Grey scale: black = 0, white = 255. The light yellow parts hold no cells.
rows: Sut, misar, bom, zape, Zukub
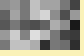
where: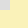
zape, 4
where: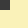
zape, 8
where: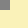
zape, 3
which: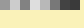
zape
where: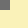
Zukub, 7
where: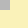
zape, 5

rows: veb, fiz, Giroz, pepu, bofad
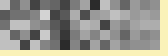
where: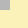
Giroz, 9
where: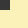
pepu, 7

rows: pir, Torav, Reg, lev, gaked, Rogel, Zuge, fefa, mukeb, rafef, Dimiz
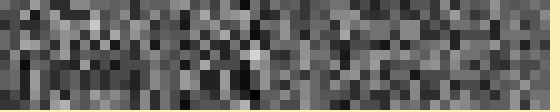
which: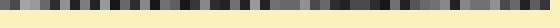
gaked
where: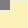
gaked, 9
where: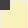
pir, 22

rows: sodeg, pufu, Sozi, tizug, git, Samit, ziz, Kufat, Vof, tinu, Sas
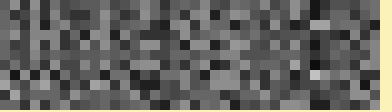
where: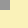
git, 24
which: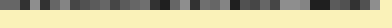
Sas
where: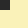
Vof, 7
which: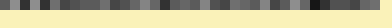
sodeg
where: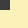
git, 2
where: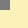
pufu, 4

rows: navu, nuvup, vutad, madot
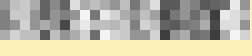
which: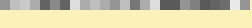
navu
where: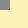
navu, 6
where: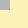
vutad, 12
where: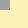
nuvup, 16

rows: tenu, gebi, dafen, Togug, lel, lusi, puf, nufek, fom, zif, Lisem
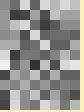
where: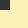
puf, 4
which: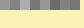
fom
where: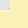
puf, 8
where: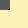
dafen, 6
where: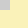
zif, 2

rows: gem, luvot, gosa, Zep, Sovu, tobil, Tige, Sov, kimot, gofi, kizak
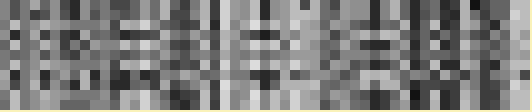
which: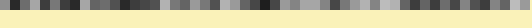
Zep
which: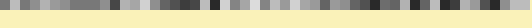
gosa
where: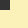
luvot, 45
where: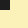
Zep, 27
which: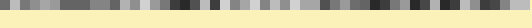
kizak
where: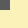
gem, 43
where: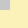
Sovu, 28

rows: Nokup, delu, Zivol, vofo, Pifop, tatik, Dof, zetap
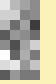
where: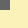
tatik, 2
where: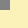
delu, 3

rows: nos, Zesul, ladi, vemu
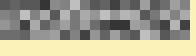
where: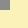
nos, 6
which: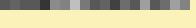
nos
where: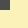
ladi, 11

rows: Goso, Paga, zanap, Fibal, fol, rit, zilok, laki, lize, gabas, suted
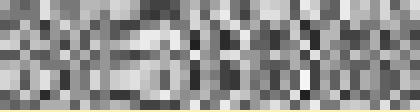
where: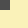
fol, 36
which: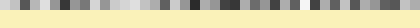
lize
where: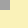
Goso, 22
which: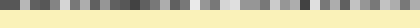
rit
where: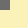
lize, 26
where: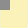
gabas, 19

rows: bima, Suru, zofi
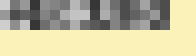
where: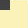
Suru, 10
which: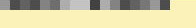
Suru
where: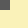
zofi, 10
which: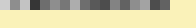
zofi

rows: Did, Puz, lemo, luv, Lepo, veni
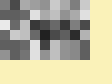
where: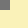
veni, 3
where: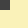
Lepo, 5
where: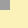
Did, 4

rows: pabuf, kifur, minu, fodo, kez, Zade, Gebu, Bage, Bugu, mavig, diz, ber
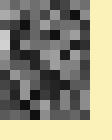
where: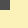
minu, 1
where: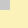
fodo, 1
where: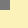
kez, 7

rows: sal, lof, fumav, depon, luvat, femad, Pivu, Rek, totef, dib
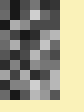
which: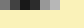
depon
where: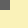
sal, 1
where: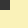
sal, 6
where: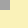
Rek, 1
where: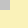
luvat, 5

